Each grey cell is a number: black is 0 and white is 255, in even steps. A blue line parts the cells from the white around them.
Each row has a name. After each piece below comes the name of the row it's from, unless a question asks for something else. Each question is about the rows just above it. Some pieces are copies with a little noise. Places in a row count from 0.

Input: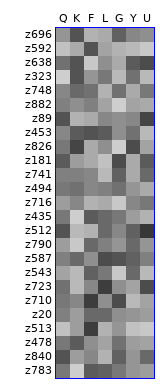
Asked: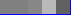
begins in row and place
z741, 0
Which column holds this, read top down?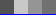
F
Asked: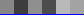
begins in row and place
z710, 1
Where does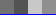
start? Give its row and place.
z638, 0

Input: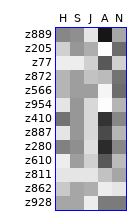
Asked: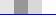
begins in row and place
z954, 0
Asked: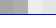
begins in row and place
z862, 1
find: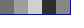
z410
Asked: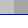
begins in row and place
z811, 3
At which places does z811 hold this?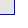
0 1 2
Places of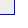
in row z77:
0 1

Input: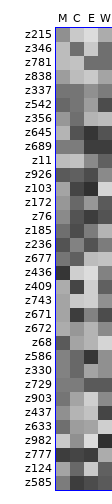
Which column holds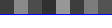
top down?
E
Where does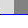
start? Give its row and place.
z436, 2
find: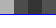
z645
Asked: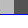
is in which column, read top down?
W

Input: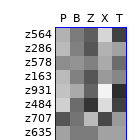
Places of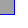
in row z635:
0 3 4
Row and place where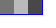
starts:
z707, 1

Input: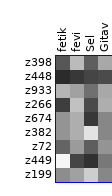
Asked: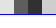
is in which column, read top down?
Sel
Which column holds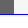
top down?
fetik

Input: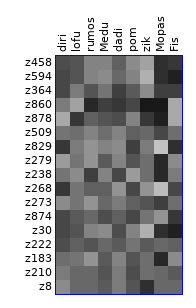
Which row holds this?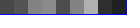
z30
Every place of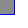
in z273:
0
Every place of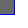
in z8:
1 2 7 8

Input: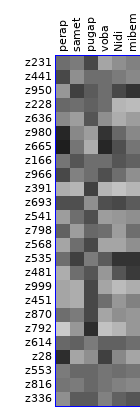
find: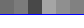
z231
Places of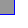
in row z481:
3
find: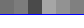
z231
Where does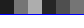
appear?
z665

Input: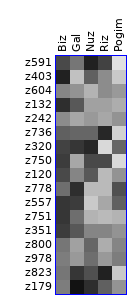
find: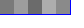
z800
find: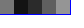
z179
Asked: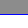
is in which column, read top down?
Riz
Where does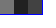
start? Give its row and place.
z591, 1
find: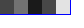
z591
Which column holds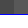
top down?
Nuz

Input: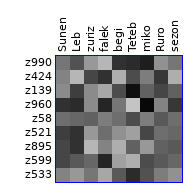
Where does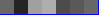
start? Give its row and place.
z599, 2
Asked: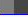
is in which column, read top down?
miko
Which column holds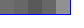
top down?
sezon
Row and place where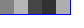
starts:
z424, 0
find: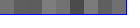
z58

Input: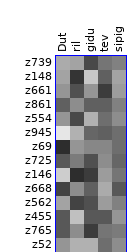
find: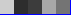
z146
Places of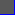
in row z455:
0 2 3
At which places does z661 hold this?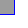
4

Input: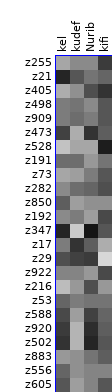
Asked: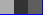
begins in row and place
z473, 1
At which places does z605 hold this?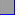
1
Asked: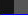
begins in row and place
z347, 2

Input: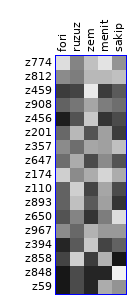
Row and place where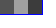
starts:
z201, 2
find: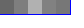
z908
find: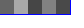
z647

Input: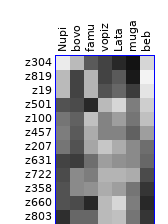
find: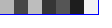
z819
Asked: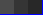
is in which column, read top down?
beb
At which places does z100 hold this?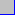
2 6
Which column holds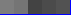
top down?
Nupi

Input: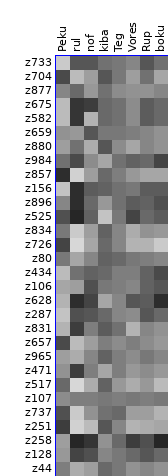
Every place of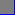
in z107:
1 2 4 6
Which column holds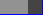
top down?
boku
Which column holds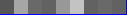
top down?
kiba
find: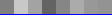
z834
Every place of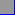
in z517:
4 6
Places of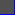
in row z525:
0

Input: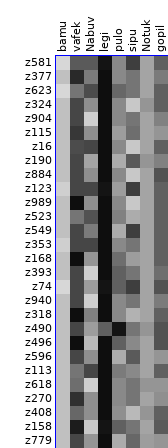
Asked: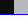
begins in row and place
z496, 1
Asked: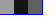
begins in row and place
z74, 2
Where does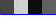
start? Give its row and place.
z393, 1

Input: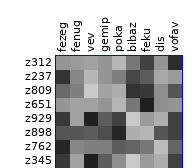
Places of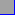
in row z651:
1 2
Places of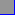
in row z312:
0 3 7

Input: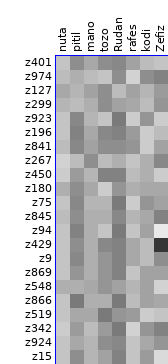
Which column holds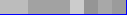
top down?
kodi
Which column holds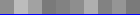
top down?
Rudan
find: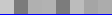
z866
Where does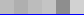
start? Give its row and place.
z974, 0
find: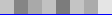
z94

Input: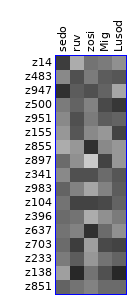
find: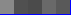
z341
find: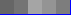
z396
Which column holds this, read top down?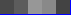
Mig
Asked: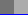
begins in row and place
z396, 1
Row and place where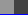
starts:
z155, 3
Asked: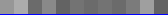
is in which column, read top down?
sedo
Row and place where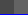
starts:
z104, 3

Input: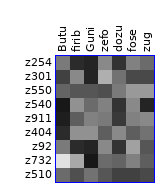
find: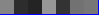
z254
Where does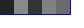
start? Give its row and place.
z254, 2
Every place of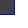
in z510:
4 5

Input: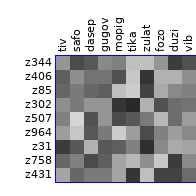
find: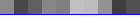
z344
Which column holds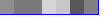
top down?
safo
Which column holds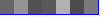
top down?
dasep
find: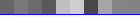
z85

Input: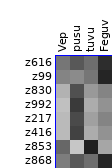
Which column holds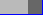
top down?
Vep
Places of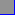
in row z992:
3
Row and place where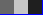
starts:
z853, 0

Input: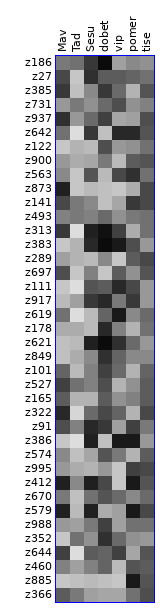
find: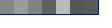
z460
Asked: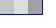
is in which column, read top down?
Tad
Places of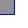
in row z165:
4
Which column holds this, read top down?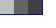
Mav
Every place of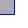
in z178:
0 1
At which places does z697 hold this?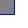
2

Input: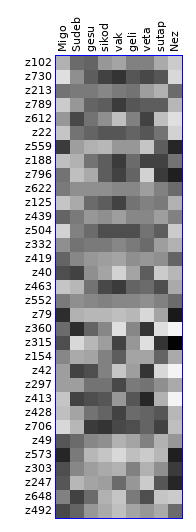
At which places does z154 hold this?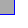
1 8
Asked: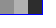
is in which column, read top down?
Sudeb
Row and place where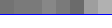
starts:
z332, 1
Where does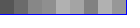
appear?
z49
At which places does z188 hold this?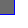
5

